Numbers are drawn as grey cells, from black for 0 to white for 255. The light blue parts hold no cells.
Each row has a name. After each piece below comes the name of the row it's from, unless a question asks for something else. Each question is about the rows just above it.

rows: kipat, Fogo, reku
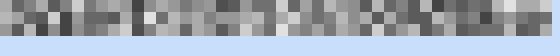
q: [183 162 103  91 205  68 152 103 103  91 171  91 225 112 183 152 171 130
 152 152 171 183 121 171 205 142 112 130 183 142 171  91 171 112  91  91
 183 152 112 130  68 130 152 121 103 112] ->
Fogo
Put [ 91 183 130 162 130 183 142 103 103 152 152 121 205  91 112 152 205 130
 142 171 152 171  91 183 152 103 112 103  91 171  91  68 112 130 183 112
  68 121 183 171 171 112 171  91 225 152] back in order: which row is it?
Fogo
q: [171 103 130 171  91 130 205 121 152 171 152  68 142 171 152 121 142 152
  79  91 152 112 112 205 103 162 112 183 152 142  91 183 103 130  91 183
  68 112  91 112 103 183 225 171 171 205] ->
kipat
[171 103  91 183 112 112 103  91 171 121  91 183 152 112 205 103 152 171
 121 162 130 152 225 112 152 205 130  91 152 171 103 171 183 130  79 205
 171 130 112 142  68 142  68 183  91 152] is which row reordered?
reku

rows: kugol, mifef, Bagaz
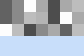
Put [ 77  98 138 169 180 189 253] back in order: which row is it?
mifef
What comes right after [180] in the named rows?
[77]
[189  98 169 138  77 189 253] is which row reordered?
Bagaz
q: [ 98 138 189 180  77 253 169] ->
mifef
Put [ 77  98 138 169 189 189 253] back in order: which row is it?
Bagaz

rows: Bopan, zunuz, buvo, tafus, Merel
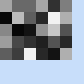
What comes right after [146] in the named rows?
[199]
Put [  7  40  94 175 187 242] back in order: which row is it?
zunuz
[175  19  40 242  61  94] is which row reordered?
Merel
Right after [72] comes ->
[49]
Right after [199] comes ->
[83]

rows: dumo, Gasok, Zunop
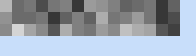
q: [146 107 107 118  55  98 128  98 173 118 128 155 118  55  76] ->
Gasok
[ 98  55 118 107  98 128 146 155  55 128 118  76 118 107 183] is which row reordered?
dumo
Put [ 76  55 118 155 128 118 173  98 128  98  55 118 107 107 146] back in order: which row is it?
Gasok
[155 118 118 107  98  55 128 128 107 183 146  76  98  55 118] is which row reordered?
dumo

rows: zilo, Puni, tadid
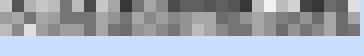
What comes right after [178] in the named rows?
[199]
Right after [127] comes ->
[117]
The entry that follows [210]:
[66]

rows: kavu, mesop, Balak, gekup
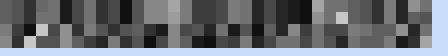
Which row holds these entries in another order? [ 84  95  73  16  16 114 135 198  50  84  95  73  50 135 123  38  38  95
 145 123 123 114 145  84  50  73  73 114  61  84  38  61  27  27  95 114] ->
Balak
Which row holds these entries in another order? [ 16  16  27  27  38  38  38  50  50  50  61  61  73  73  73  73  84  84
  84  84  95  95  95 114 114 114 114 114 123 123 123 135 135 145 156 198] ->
mesop
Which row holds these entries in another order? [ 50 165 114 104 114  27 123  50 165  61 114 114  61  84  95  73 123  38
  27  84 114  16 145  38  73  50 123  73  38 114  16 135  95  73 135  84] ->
kavu
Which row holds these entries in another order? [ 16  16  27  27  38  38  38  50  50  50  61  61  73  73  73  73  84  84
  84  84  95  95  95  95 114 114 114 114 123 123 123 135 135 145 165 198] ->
gekup
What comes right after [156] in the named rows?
[123]
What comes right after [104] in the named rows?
[114]
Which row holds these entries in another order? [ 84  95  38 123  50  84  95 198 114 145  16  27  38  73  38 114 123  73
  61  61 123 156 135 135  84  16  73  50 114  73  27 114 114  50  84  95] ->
mesop

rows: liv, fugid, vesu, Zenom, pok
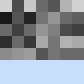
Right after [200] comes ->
[106]
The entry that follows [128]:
[76]
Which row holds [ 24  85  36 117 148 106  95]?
fugid

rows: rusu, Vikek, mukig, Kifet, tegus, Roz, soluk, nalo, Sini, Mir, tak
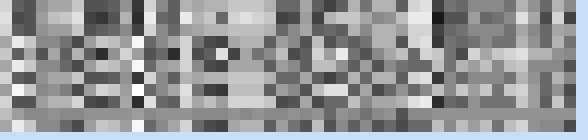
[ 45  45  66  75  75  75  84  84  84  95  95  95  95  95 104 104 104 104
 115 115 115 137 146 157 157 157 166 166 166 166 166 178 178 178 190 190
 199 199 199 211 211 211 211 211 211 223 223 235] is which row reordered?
Sini
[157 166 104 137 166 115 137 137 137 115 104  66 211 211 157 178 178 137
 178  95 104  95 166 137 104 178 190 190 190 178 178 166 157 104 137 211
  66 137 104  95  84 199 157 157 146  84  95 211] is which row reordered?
mukig
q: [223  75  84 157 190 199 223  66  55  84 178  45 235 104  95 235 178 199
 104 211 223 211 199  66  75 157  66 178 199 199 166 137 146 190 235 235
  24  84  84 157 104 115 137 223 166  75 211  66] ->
Vikek
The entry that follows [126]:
[75]

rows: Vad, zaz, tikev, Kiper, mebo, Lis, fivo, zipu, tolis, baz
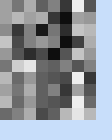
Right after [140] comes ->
[55]
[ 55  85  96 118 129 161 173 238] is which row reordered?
Vad

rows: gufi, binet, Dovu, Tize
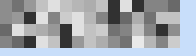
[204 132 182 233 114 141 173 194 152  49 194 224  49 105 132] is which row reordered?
Tize
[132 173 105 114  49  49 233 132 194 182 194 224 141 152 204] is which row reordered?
Tize
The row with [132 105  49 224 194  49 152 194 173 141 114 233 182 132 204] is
Tize
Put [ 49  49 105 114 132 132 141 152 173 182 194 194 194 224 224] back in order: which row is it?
gufi
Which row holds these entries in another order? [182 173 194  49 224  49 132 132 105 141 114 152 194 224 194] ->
gufi
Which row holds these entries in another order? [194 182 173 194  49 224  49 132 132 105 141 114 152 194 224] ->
gufi
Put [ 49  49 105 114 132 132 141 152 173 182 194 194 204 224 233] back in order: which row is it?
Tize

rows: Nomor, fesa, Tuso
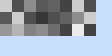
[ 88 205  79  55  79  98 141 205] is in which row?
fesa
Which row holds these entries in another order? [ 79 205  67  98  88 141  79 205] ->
Nomor
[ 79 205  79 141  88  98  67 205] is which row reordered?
Nomor
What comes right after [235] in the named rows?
[67]
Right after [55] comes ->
[79]

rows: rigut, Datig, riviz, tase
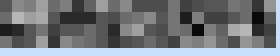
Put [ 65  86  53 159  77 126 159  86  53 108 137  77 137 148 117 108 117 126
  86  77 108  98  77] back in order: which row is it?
rigut
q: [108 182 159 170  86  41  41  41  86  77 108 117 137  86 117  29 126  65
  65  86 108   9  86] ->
Datig
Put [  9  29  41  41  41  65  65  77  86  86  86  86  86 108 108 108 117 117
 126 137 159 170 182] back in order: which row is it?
Datig

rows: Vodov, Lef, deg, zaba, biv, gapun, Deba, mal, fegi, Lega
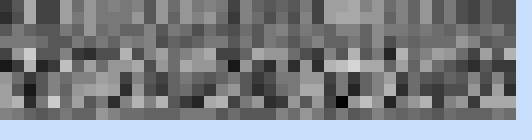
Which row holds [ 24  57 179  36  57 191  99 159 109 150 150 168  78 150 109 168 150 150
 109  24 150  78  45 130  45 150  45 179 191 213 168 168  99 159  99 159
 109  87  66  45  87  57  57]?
gapun
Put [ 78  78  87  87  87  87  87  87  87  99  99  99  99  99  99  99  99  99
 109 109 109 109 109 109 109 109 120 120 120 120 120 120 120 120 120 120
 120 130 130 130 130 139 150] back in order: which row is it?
deg

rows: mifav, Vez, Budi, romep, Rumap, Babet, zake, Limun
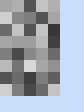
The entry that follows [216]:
[166]
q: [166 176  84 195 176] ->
mifav

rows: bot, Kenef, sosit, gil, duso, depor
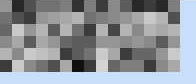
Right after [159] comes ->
[168]
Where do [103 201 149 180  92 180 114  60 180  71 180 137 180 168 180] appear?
sosit
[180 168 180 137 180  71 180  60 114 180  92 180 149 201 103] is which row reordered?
sosit
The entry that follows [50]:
[126]
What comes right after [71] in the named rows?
[180]
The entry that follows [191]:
[180]

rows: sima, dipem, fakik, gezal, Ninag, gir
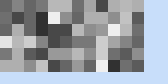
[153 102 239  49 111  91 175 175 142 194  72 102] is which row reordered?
gir
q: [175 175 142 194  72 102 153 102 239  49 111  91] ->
gir
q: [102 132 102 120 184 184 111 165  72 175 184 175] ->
sima
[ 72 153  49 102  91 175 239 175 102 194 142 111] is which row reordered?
gir

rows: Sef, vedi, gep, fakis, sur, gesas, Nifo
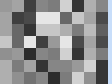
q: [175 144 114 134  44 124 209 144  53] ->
Nifo
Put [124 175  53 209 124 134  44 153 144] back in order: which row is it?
sur
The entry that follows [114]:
[134]
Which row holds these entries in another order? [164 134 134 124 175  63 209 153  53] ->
Sef
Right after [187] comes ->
[95]
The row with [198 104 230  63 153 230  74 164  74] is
fakis
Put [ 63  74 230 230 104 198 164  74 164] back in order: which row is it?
vedi

